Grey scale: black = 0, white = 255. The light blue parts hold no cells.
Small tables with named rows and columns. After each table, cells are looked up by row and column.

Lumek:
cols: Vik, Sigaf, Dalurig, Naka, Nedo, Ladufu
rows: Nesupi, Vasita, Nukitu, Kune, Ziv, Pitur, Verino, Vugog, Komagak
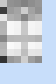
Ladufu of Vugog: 227
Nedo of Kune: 245
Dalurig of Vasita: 164
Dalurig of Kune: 243
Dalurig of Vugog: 227
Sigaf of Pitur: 184
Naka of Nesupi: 130
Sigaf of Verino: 250
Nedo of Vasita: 162

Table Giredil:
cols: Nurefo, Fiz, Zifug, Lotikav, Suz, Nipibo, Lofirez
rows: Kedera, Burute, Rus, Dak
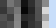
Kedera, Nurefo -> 65
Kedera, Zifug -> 94
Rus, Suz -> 48
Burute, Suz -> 38
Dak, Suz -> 51
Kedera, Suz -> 48
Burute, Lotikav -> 7
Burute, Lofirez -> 215
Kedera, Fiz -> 117
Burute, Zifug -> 118
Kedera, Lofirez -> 137
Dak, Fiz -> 84
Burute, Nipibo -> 81
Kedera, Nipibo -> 86
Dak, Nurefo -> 72
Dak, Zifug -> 135
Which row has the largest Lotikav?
Rus

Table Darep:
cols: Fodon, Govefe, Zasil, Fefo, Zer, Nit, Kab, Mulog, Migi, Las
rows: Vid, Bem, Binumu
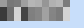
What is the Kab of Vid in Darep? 150
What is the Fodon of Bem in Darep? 58
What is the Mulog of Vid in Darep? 177
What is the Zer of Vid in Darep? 182
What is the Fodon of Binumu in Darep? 58
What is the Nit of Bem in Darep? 134
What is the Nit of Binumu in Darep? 134
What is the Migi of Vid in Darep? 183
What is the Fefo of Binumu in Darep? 69
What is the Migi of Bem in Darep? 123
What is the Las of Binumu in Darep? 211
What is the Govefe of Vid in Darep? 119
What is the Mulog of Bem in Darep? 133
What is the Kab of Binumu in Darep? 161
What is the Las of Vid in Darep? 123
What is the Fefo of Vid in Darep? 160

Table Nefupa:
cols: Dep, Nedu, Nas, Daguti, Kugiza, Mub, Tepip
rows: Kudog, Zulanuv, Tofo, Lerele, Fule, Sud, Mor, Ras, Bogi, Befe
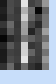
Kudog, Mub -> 79
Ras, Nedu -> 66
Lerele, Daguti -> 162
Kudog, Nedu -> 74
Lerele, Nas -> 54
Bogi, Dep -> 27
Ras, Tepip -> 115
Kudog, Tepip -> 151
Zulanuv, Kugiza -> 108
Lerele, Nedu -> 105

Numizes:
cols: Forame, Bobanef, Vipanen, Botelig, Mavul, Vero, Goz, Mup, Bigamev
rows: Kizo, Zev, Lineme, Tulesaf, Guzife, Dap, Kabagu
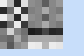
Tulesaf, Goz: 169
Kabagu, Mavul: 237
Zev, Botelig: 56
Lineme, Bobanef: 181
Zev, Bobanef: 106
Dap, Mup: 170
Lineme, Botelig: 224
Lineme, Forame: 238
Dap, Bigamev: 165
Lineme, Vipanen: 39
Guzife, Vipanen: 135
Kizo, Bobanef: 181
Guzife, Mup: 37
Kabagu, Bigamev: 230
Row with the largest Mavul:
Kabagu

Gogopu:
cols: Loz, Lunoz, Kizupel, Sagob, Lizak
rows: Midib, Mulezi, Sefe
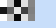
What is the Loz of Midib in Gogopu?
253
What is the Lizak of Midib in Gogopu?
133
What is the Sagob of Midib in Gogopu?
226
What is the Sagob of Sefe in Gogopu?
226
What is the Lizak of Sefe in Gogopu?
133
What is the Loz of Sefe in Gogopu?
252
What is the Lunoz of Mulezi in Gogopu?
91
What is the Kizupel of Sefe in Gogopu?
9
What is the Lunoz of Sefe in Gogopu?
194
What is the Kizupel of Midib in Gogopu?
9
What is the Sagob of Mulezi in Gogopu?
65
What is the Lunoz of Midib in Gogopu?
194
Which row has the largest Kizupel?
Mulezi

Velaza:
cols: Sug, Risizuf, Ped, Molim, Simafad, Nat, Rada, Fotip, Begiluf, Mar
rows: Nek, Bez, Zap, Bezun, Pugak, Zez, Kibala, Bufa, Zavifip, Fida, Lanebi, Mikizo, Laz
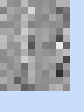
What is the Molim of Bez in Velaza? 149
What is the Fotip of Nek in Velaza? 139
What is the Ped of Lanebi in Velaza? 145
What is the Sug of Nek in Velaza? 189
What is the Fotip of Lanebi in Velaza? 158
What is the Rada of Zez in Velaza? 168
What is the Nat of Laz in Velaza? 141
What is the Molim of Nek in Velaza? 186
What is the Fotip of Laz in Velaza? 172
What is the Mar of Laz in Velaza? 140
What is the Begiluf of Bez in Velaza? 96
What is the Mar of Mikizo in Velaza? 164
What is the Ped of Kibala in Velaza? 148
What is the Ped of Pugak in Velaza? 146
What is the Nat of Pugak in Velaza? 156

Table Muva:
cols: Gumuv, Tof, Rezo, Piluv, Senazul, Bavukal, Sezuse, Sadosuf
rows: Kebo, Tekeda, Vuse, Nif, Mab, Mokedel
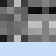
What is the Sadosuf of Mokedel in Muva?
111
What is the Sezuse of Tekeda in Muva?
72
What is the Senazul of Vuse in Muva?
139
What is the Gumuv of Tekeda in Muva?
112
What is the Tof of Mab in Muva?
102
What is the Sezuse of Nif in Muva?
131
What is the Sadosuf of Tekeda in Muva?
15
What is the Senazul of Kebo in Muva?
110
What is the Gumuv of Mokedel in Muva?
26
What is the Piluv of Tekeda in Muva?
96

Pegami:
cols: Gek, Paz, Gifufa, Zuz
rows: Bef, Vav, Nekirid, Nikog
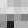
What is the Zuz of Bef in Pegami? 193
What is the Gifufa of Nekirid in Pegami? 158
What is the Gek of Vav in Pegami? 214
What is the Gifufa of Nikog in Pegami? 176
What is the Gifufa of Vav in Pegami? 206
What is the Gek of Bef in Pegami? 224
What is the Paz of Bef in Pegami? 194
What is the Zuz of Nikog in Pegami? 178
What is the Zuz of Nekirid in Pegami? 130
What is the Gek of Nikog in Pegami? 143
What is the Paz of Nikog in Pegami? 33
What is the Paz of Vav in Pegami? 224
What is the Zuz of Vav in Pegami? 214
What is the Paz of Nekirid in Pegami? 127

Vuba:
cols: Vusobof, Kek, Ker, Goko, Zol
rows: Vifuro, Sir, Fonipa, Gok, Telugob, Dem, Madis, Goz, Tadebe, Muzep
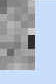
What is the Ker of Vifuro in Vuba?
134
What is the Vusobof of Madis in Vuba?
134
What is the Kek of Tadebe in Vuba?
143
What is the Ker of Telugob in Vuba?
160
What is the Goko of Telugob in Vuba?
162
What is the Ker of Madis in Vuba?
127
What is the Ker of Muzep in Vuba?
180
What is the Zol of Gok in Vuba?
149
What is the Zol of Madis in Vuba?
48

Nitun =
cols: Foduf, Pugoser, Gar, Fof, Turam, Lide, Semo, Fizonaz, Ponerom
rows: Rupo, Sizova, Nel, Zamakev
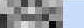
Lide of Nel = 107
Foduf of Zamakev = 58
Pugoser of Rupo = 135
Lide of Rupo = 75
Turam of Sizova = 211
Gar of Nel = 139
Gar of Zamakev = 169
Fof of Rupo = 64
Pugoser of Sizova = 181
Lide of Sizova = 152
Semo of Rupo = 165
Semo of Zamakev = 167
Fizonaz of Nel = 152
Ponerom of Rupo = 169
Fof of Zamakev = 218
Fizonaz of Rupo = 190

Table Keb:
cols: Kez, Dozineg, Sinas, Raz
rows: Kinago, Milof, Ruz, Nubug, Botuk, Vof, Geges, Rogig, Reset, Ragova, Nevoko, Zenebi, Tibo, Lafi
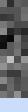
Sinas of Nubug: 75
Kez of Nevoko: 90
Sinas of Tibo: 80
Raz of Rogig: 47
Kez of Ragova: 146
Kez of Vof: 21
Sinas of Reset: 79
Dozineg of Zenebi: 99
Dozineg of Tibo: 105
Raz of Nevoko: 101
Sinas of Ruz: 85
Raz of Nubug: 77
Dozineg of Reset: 192
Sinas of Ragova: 123
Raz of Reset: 149
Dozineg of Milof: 84
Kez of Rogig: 94

